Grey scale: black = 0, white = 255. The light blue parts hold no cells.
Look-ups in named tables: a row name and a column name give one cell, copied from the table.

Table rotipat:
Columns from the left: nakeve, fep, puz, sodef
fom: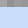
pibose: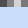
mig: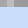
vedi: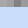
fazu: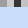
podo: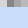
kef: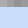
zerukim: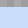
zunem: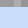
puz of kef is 146
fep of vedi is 160
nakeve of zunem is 156
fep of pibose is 132
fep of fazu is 205
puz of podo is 166
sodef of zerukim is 158
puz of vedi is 130
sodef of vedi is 154
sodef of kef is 154
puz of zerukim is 169
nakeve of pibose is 78
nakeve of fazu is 158
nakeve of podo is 213
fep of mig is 188
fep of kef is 159
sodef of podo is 185

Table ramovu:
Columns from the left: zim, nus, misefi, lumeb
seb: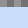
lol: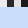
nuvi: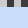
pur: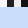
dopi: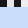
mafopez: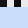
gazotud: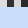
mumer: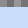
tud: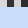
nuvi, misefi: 200
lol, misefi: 225
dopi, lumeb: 238
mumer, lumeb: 117
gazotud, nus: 49
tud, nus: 51
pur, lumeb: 17
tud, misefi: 211
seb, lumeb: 114
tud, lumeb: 45
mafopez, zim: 18

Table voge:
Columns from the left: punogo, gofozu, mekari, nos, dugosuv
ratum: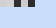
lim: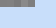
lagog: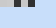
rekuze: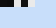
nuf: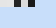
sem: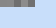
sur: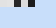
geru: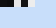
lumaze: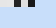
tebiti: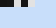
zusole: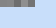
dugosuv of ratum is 44
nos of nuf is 219
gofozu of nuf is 230
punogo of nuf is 229
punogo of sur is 226
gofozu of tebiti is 22
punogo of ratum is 208
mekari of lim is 122
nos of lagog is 199
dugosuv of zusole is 115
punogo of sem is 135
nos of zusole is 143
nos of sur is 220
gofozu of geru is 12
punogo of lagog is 202
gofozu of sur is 228
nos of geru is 19

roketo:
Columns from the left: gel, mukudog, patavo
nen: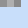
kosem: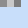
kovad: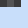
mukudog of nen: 175
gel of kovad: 59
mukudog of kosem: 201
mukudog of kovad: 84
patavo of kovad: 58
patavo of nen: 137
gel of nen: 145
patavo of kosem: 125
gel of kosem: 141

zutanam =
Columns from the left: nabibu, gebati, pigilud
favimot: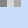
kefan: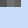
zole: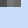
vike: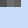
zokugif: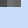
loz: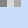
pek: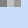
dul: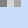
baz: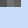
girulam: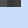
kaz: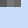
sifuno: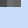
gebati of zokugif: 111
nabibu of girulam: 80
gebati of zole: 117
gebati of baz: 114
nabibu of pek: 127
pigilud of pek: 154
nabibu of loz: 131
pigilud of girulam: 65
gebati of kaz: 120
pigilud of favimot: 170
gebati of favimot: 214
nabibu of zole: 79
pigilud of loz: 169
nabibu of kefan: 83
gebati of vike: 110
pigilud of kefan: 98
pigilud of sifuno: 100
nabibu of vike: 81

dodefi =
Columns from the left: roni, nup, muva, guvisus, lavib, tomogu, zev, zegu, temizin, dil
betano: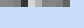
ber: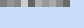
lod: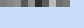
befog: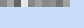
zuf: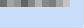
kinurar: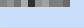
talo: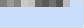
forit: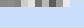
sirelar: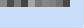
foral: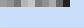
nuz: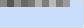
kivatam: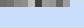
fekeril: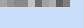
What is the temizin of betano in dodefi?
127
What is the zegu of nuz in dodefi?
185
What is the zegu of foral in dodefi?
169
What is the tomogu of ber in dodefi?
175
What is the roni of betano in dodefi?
138
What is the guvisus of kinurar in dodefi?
171
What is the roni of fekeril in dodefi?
164
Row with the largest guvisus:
befog

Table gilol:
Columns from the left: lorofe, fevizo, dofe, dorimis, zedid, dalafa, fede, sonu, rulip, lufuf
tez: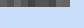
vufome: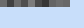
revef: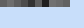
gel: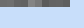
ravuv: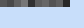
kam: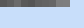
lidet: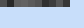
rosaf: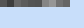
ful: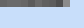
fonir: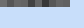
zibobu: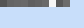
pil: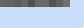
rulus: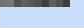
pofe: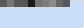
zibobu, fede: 105
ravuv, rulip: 95
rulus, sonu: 96
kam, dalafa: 96
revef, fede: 31
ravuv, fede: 103
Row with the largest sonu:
zibobu

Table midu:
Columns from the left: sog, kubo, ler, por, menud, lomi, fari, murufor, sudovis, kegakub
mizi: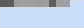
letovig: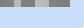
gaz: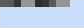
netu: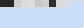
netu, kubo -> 38
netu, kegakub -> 220
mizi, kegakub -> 160
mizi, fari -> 158
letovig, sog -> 127
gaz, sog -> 93

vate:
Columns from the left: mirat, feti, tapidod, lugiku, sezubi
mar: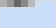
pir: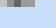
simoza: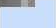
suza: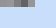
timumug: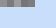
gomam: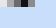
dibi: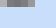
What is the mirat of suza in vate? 148
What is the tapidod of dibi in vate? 117
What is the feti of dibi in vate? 123
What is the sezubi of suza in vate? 150
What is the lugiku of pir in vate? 154
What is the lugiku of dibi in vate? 126
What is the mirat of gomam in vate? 231
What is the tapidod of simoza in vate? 119
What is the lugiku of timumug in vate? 118
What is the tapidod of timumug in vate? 157
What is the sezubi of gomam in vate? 139
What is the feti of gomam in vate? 172
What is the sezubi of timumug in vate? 125
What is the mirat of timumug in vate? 145
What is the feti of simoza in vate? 116
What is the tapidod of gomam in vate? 108
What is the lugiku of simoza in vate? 167

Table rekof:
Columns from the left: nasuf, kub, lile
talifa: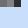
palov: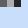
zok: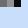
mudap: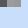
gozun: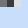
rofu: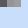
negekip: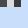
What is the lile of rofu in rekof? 157
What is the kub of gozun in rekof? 59
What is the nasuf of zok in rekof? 109
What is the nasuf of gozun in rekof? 116
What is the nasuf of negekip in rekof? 73
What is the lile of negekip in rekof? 59
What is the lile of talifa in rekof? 47
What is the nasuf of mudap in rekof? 87
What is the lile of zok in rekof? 11
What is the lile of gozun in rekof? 223
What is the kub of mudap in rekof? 156
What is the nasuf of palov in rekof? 95
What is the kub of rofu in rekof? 149
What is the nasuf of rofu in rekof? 89
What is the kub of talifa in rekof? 131
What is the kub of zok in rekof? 147
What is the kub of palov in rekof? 173
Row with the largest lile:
gozun

